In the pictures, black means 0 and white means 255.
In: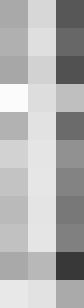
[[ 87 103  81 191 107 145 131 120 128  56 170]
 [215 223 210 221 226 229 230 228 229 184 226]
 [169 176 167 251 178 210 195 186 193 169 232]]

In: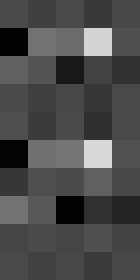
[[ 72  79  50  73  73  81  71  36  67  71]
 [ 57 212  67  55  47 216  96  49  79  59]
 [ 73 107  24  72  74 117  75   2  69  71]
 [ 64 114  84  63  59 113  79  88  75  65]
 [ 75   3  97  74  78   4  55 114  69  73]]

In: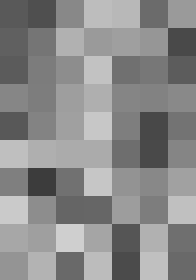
[[154  73  92 137 115 133 161 192 111 105]
 [107 150 119 130  72  73 136 125 177 192]
 [184 159 112 133 126 110 147 157  85  75]
 [189 154 194 175 199 171 198 102 165 188]
 [136 177 141 158 160 171 113 101 207 105]
 [ 79 117 124 125 131 175  60 141 159 179]
 [ 89  96  91 134  88 191 127 202 167 148]]

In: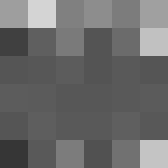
[[160 193  85  91  88 196]
 [124 107  89  89  95 113]
 [141  84  84  87  89  81]
 [128 122  92  87  89 124]
 [212  95  87  91  94  89]
 [158  64  85  92  85  54]]

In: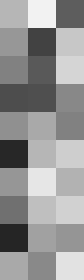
[[ 93 199 213 136 129 206 178 209 149 226]
 [242  66  89  79 169 182 230 191 161 137]
 [182 151 129  77 144  39 150 112  37 169]]

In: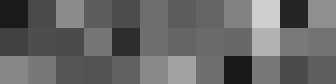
[[143 115  95]
 [ 37 121  75]
 [207 178 120]
 [130 104  24]
 [100 106 111]
 [ 92 101 161]
 [110 111 138]
 [ 76  44  97]
 [ 92 117  82]
 [140  75  86]
 [ 74  77 120]
 [ 27  65 134]]

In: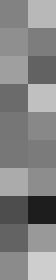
[[184 125  98 192 136 123 141  29 153 206]
 [130 143 159 107 118 119 171  77  99 139]]

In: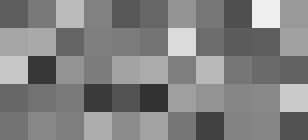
[[153 161  98 201  82]
 [239  93 106 137 134]
 [ 79  91 118 134 131]
 [119 108 185 147  65]
 [148 219 127 159 118]
 [102 116 171  50 163]
 [ 87 123 163  83 140]
 [129 127 124  58 173]
 [187 101 147 122 127]
 [121 169  55 114 135]
 [ 93 165 199 103 115]]
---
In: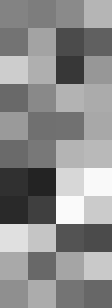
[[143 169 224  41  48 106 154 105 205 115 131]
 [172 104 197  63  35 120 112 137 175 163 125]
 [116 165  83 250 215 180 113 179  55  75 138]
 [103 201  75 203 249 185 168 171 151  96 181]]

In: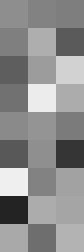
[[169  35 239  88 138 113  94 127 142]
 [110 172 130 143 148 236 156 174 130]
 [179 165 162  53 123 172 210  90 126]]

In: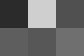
[[ 94  43]
 [ 87 207]
 [111  80]]

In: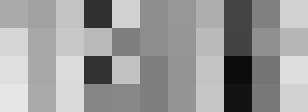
[[230 223 213 169]
 [170 167 168 161]
 [217 219 199 195]
 [133  50 185  49]
 [135 194 126 209]
 [127 126 141 141]
 [148 147 150 151]
 [198 195 186 174]
 [ 19  13  67  68]
 [121 117 144 128]
 [209 221 182 209]]

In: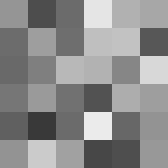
[[147  96 118 105 108 149]
 [203  57 154 127 158  77]
 [161 107 113 184 110 107]
 [ 71 235  82 178 191 229]
 [ 78 103 173 134 194 177]
 [152 147 158 216  87 167]]

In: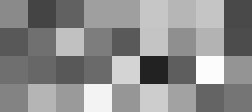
[[131 111  88 138]
 [181 103 112  68]
 [154  88 193  97]
 [243 106 125 159]
 [150 212  89 159]
 [205  34 196 198]
 [162  94 143 182]
 [100 252 179 197]
 [117 148  76  73]]
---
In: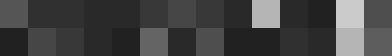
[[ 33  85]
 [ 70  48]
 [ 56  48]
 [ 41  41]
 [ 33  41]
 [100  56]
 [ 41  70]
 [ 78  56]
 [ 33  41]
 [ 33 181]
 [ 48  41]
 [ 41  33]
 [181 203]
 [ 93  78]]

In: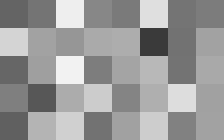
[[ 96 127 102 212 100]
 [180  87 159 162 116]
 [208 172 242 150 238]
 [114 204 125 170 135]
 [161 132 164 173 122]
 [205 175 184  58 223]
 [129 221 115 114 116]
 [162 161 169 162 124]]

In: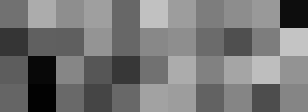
[[101  93  53 113]
 [  2   8  96 172]
 [105 134  95 142]
 [ 69  86 148 159]
 [104  55 103 103]
 [162 113 136 193]
 [157 172 142 157]
 [ 98 129 107 125]
 [133 165  79 141]
 [ 77 190 125 153]
 [133 147 196  13]]

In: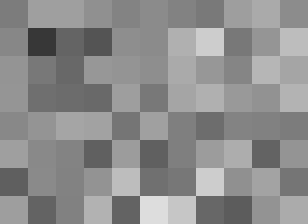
[[158  95 159 136 149 148 135 124]
 [ 99 138 137 148 111 120  55 159]
 [129 130 131 165 108 104 100 159]
 [178 147  96 162 105 151  84 144]
 [ 99 189 156 117 158 148 142 131]
 [221 112  96 160 120 142 139 139]
 [198 119 127 127 165 170 176 130]
 [103 205 156 109 176 151 205 121]
 [ 92 144 173 131 153 133 120 158]
 [147 163  99 129 146 182 149 170]
 [171 117 148 124 179 165 189 140]]

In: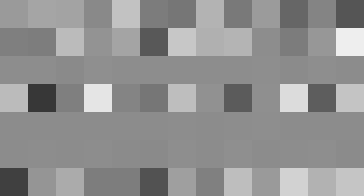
[[ 64 140 140 187 141 127 154]
 [149 141 140  55 141 125 165]
 [171 140 140 127 138 187 163]
 [125 141 140 229 143 147 137]
 [125 139 140 132 141 164 194]
 [ 82 138 140 118 141  88 124]
 [159 142 141 190 141 199 118]
 [128 140 140 145 141 176 179]
 [190 143 141  91 141 180 121]
 [154 140 142 143 142 141 155]
 [210 141 140 220 139 124 102]
 [178 142 140  93 142 151 132]
 [197 139 140 196 140 238  85]]

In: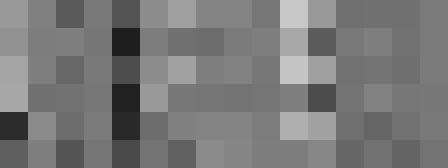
[[ 95  44 167 164 145 153]
 [127 139 113 127 124 128]
 [ 84 108 114 103 127  90]
 [118 123 119 121 118 121]
 [ 74  41  33  78  30  84]
 [115 109 153 141 125 141]
 [ 97 128 119 161 112 159]
 [139 131 118 126 109 132]
 [133 132 115 130 123 132]
 [125 124 117 120 127 119]
 [125 175 127 197 168 199]
 [135 162  76 159  92 153]
 [102 112 115 114 121 112]
 [114 101 129 115 127 113]
 [100 114 119 111 114 113]
 [115 121 120 123 122 122]]

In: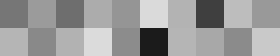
[[181 118]
 [137 155]
 [178 110]
 [219 172]
 [140 149]
 [ 27 218]
 [181 179]
 [168  63]
 [139 189]
 [201 153]]
